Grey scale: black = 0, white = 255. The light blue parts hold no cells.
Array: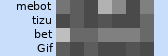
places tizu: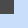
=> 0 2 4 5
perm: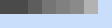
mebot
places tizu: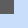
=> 1
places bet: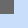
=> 1 2 6
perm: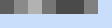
mebot
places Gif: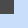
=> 1 3 4 6
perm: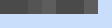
Gif

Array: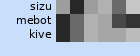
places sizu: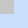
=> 5
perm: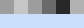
sizu
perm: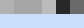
kive
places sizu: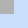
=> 3

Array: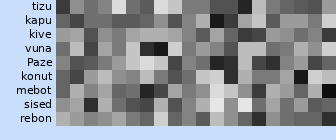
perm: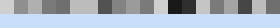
vuna
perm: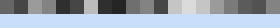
Paze
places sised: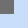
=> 4 14 16

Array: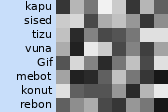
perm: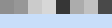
sised
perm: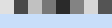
Gif

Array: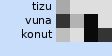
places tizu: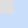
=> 1 2 3
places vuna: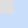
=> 3
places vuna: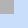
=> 1
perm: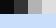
vuna
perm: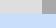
tizu

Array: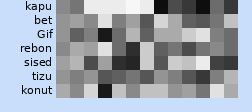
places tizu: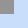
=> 0 2 7
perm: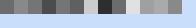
rebon
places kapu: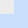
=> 2 3 4 6

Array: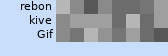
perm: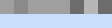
kive
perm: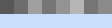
Gif
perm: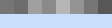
Gif
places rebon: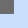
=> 4 5
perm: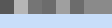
rebon
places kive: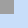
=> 1 2 3 7
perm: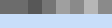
rebon

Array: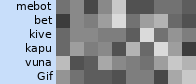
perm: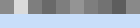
kive
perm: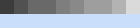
kapu
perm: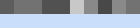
mebot
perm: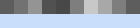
Gif

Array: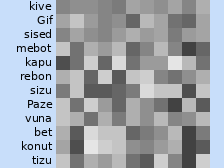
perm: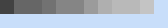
mebot
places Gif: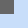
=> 5 9
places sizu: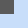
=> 2 3
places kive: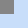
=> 0 3 9
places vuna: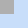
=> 1 3 5
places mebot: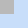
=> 4 7
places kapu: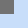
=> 1 5 10

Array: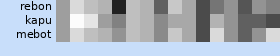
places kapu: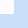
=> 1
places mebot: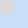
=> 1 11 15
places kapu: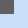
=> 13 14

